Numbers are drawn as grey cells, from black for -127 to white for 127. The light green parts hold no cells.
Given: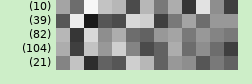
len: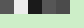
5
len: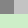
2
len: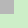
1
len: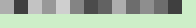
13
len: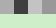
4
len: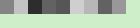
9
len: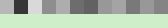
12

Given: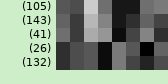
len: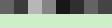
8
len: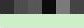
6
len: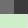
2
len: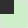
1
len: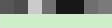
8
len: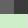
2
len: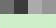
4

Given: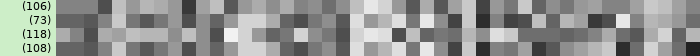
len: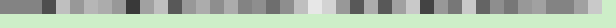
43
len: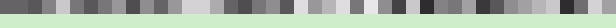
44
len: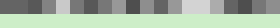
20
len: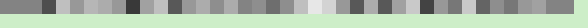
41
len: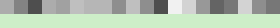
20
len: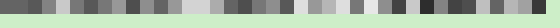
39

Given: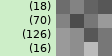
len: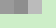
3
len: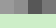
4
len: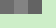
3
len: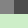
2
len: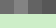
4
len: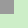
1
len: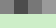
4

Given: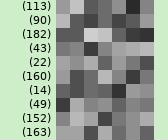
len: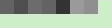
7
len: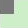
1
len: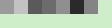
7

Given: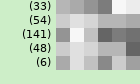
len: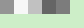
5
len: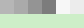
6
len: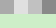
4

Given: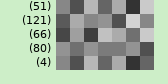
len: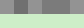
6
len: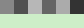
6
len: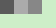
3
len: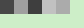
5
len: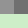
2

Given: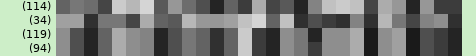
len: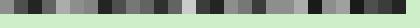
29
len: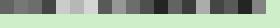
19
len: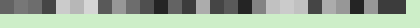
29
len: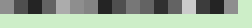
17
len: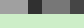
6

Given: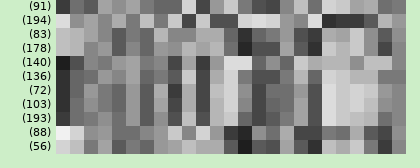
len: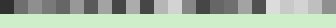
24
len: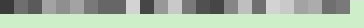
25
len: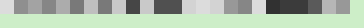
25
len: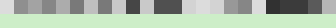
24
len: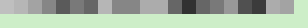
21

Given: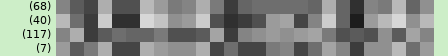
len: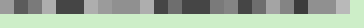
25
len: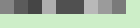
9
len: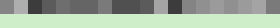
20
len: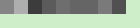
9
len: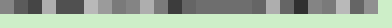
27
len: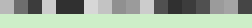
18
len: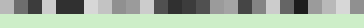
26

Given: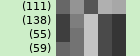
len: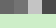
4
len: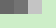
3
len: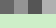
4

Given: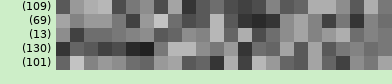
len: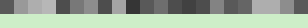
22
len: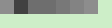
7
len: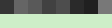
8
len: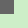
1
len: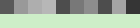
10
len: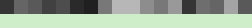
18
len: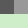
2

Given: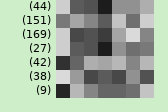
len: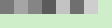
7
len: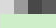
4

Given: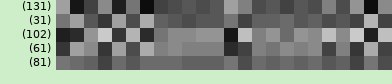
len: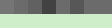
8
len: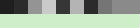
10
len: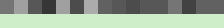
16
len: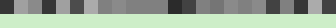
24
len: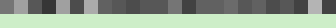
24
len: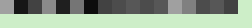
17

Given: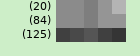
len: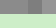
4
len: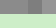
4
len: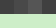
4
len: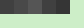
5
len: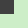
1

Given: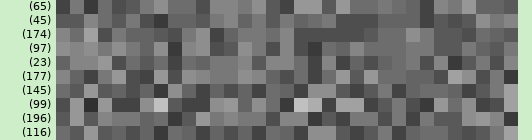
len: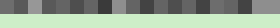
20
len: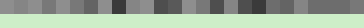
26
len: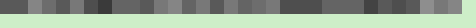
33
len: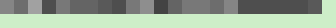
23
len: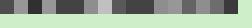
17

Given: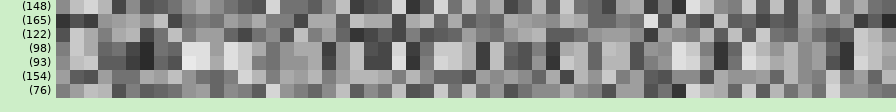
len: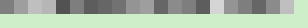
21
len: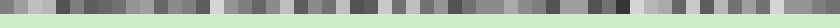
60
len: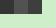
3
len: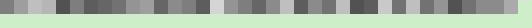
37

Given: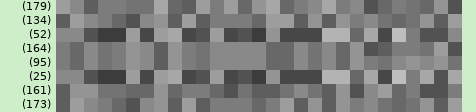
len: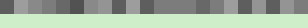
22
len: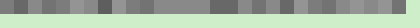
29
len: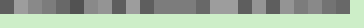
25
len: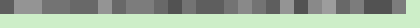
29
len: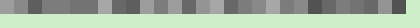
29
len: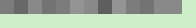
13
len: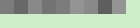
9

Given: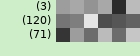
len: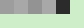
5
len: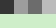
4
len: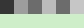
6
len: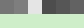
6

